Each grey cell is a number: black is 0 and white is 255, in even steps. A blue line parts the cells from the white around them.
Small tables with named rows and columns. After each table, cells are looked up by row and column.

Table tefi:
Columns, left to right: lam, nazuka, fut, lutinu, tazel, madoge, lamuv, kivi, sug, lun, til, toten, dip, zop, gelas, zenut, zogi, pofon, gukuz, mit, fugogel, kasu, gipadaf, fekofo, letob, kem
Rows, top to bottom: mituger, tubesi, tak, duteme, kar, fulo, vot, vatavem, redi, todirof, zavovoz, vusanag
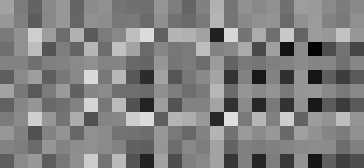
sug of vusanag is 186
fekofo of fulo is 95
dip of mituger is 125
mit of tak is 111
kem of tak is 151
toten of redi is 94
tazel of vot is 154
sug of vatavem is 187
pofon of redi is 121
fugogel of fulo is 48
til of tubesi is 106
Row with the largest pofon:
duteme

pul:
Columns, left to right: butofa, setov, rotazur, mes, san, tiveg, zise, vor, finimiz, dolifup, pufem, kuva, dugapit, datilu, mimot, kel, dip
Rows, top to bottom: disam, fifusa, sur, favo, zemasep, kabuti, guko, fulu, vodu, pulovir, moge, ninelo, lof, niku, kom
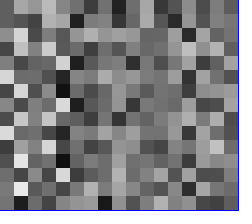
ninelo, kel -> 136
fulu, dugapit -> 105
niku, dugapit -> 136
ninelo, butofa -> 80
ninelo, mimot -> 154
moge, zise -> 67
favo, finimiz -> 84
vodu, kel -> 173
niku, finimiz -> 165
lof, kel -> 78
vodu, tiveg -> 94
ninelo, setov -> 229
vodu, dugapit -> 147
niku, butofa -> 121
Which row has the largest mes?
moge

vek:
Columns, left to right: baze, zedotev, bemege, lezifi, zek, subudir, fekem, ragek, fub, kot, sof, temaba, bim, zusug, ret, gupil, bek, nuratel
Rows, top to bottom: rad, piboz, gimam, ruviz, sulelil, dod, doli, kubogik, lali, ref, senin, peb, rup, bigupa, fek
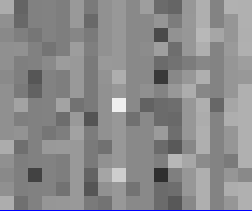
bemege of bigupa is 129
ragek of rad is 145
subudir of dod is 153
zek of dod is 126
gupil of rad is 131
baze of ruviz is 144

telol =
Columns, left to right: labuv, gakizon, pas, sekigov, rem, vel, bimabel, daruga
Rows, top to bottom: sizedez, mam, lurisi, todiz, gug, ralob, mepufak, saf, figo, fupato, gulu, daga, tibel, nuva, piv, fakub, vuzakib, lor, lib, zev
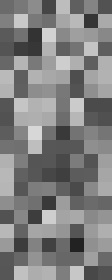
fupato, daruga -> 117
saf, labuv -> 85
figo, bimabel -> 88
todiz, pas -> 55
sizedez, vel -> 95
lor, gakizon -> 60
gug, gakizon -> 181
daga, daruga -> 159
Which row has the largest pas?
fupato

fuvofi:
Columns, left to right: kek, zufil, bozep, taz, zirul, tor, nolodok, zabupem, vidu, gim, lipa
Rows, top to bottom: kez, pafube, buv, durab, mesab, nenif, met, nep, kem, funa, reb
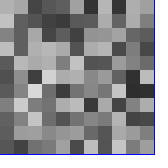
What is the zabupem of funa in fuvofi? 85
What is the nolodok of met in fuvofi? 135
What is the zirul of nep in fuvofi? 173
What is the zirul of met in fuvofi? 61
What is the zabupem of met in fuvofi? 118
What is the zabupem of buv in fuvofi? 149
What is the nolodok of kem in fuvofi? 134
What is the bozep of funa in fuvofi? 159
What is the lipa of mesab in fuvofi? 107
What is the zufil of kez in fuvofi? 167
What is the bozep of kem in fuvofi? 196
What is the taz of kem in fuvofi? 109
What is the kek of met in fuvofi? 90
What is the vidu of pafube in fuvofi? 99
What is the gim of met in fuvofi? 46
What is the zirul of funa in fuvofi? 149
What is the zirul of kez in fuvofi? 94
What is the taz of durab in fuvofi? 183
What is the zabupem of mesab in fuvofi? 85
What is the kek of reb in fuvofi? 86

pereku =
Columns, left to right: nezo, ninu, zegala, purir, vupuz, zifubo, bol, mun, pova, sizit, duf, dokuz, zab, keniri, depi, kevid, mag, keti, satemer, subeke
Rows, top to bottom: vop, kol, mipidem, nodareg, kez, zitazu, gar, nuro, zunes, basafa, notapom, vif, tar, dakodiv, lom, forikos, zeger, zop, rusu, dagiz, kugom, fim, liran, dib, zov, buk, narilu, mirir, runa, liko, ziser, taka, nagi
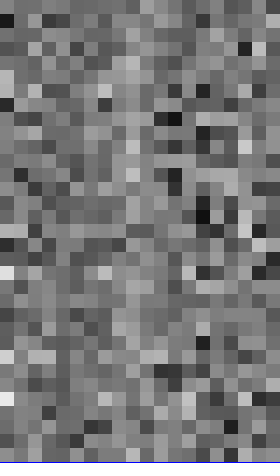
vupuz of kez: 104
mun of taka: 131
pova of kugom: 136
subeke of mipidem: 115
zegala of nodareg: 165
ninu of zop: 84
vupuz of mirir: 86
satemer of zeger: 39

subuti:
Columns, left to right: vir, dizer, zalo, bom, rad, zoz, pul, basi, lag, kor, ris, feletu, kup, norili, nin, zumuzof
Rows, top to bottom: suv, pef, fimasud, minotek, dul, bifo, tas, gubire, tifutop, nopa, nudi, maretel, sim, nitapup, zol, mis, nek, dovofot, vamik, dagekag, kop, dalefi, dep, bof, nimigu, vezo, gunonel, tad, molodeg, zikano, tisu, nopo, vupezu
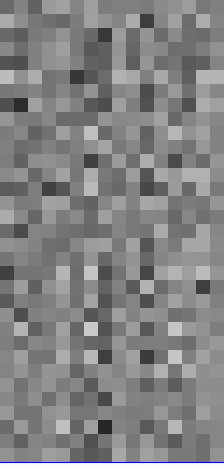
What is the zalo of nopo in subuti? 133
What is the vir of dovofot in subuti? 145
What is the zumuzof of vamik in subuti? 135
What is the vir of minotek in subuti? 136
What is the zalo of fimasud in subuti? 122
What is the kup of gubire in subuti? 118
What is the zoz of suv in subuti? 132
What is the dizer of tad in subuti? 114
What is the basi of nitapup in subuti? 114
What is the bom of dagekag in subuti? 119
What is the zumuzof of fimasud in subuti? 125
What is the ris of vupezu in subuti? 160
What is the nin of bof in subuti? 146
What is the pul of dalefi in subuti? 163
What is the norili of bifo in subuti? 95
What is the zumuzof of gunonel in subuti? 147
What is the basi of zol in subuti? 134
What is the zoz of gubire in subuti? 129
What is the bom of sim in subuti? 133
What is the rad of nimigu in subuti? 152

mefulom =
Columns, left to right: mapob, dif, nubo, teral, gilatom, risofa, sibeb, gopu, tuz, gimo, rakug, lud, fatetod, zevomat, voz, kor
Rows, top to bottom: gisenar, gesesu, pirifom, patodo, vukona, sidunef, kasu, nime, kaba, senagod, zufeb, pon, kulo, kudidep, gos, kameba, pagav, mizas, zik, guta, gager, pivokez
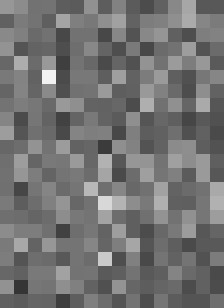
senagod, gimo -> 127
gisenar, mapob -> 151
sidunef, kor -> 134
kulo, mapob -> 113
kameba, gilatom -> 141
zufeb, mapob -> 103
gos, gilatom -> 149
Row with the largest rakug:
nime

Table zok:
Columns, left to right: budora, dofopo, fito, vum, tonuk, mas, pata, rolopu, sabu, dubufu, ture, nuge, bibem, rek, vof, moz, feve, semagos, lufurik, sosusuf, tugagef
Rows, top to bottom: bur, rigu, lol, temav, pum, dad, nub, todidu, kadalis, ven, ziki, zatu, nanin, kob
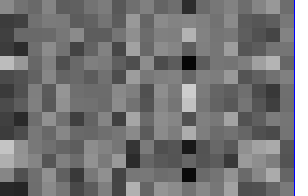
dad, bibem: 130
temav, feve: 157
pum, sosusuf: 180
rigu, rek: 134
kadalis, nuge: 141
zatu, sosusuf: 126

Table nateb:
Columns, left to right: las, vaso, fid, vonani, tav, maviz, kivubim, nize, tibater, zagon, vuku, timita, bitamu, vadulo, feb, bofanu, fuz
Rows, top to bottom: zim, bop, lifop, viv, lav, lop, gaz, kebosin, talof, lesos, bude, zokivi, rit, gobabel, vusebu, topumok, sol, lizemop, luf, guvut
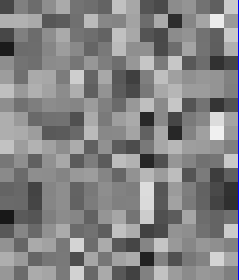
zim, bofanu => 95
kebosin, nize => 128
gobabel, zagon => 126
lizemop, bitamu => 153
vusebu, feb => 99
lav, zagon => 151
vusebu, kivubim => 124
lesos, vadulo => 131
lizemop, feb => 151
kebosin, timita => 138
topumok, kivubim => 98
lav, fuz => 69
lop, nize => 168
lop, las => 157
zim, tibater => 193
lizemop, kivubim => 109
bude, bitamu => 183
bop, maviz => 112
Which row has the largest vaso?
bop

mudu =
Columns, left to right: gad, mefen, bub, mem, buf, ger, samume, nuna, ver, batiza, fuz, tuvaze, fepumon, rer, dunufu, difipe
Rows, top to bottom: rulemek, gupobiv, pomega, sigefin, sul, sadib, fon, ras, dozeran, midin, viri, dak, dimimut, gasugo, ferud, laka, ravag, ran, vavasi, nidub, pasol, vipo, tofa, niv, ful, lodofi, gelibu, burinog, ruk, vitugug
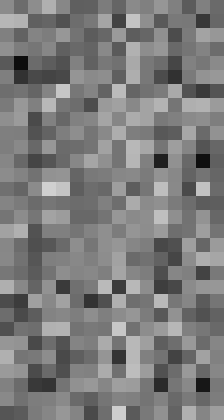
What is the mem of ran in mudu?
87
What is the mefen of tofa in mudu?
74
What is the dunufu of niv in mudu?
119
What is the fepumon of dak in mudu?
145
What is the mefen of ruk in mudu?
113
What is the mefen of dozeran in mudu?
155
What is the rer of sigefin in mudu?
117
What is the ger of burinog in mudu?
145
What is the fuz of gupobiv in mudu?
143
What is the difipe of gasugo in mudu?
107

